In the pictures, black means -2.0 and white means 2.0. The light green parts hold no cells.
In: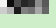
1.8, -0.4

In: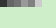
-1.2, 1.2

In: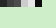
-1.4, -1.8

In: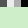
-0.7, -1.9

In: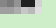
0.1, 1.5

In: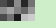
-0.8, 1.2

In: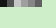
-1.7, -0.5

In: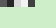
-0.6, -1.0

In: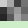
1.2, 0.0
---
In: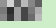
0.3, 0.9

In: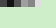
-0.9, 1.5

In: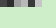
-0.9, 1.1

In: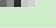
-0.3, 1.3

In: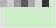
0.8, -1.2

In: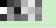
-2.0, 0.0

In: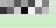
0.8, 1.0

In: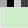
0.6, -1.0

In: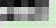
-1.6, 0.6

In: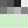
-0.5, 0.1
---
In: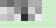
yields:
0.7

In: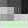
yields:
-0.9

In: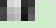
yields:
-1.3

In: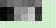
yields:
-0.5

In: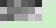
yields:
-0.7

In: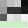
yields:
1.2

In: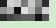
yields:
0.1

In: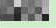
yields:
0.2

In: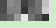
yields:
-0.2

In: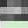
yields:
-0.4
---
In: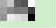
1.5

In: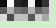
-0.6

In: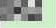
0.1

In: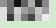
-0.9

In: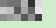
-0.6

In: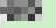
0.4

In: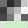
-0.1

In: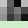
-1.1

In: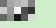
-1.6

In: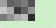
0.7
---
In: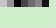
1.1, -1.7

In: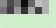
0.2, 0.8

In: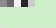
0.2, 1.2

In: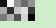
-1.7, -1.9

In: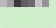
0.9, 0.3

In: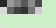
-1.4, 1.2
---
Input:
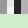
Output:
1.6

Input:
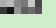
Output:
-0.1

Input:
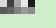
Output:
0.6

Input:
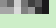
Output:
-1.0

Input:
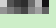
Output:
-0.3

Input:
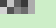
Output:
-0.5
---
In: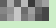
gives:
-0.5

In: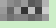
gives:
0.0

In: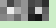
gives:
-0.1

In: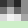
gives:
-1.4

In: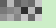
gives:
-0.5

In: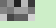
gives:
-1.5

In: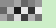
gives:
0.6
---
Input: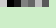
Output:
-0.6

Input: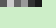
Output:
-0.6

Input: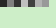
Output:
-1.0

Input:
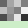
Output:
-0.4

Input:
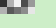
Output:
-0.6

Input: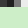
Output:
-0.1

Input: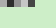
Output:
0.3

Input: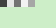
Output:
0.6

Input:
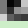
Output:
-1.3

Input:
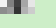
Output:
0.0
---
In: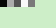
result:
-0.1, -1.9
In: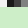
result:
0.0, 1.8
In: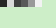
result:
1.8, -1.4
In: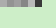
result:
-1.1, 0.7
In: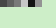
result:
0.3, -0.9
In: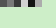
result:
0.7, -0.7
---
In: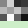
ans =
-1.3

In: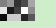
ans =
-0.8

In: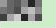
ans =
-1.4

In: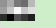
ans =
-0.3

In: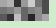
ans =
-0.2

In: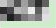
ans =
-1.3

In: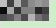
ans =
0.4

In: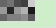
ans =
-1.0

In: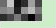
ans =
0.5

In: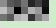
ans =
-1.0
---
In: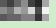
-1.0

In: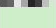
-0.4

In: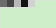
-0.9

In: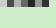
-0.8

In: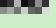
-1.2

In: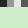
0.4

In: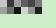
-1.1

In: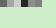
0.6

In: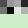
0.4
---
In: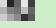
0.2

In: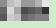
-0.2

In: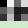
1.0

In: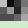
-0.8

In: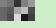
1.4

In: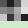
-1.1

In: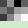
0.1
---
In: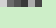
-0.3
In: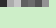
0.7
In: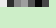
-1.3
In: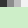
0.2
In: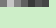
1.1
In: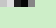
1.5
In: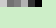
-0.2
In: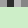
-1.3
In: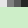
0.0
